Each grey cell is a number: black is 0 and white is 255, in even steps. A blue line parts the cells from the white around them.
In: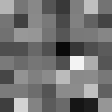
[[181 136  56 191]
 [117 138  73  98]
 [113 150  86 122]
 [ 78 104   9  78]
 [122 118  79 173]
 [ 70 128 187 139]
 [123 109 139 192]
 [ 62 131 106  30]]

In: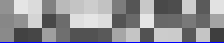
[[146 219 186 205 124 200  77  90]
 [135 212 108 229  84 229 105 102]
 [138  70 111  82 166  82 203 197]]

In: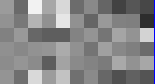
[[155 242 216 137  66  71]
 [146 180 230 101 129  45]
 [129 103  94 148 165 211]
 [144 146 171 116 136 107]
 [140 139 163 131 169 167]
 [148 217 194 138  80  84]]

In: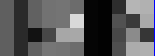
[[ 95  97 116   5  45 177]
 [ 95  97 116   5  81 170]
 [ 95  18 167   5  72  54]
 [ 95  97 116   5  79 175]]

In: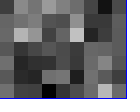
[[ 62 116 128  69  74]
 [101 125  78  57  93]
 [104 149 100  36  91]
 [ 87  71  75 103  91]
 [111  48  76 106  84]
 [ 88  37 117 113  62]
 [112  64  52 107 106]]

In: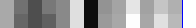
[[169  78 137  13 164 162 176]
 [169  78 137  13 168 167 185]]

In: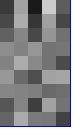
[[ 58  26  93]
 [ 72  54  71]
 [ 97  72 113]
 [141 150 118]
 [130 137  75]
 [152  78 165]
 [134 127 111]
 [ 86  62 115]
 [101 122  66]]

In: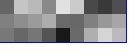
[[101 185 225  73  79]
 [128 155 105 128 166]
 [120 118  24 175 186]]

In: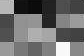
[[183  11  78]
 [ 72 148 132]
 [ 80 175  71]
 [154 100 248]]
